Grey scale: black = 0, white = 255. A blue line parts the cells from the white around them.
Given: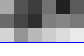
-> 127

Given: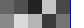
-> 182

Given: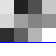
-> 159

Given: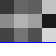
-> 178

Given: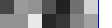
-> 54

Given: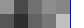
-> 99

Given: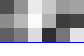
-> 177
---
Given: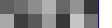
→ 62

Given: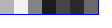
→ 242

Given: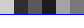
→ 47

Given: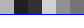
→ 32

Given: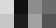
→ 29

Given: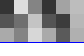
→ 132

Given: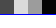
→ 219

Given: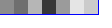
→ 111

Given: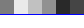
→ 234
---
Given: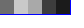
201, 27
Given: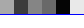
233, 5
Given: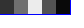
236, 9
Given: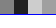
205, 32
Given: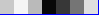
245, 8
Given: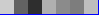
205, 46
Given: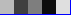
223, 12
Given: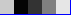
230, 4
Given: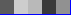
205, 57
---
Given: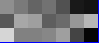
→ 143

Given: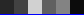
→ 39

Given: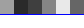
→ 160

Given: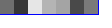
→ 110

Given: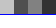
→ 196

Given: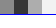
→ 138

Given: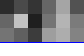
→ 44

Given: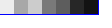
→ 237
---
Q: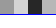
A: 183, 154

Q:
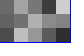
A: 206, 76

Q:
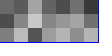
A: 57, 126

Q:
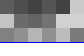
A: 202, 129

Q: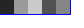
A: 133, 37

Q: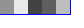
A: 190, 146

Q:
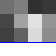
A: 56, 64

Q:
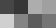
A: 160, 208

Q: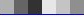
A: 143, 176

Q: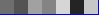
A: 199, 110
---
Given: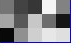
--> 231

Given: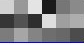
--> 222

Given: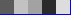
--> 194

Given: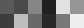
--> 225

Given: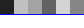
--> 192

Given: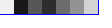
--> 211

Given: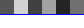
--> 162
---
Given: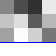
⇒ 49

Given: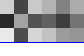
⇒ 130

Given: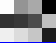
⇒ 169

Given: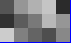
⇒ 197

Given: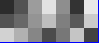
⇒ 51

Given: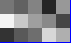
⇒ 37

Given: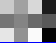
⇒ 216

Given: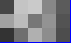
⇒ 135

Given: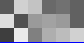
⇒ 113

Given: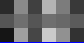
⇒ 124
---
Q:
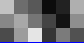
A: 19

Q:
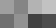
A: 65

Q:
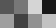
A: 145

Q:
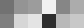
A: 185

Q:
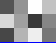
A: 56

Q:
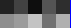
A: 113

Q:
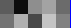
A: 196

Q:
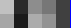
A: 147

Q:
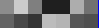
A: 86

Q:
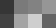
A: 206
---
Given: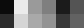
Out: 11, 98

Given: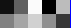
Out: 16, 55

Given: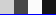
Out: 209, 22

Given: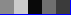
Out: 138, 59

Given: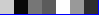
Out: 206, 45

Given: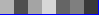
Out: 180, 57

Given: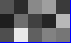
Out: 84, 118

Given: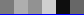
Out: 123, 103
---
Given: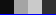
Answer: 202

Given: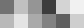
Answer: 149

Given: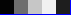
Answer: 198

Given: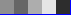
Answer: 173

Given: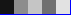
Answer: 197

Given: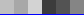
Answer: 211

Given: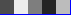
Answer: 126
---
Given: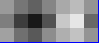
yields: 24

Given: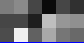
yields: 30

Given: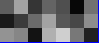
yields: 107

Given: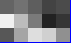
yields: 122

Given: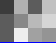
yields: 185

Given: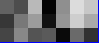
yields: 156

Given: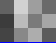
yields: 122

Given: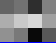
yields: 215
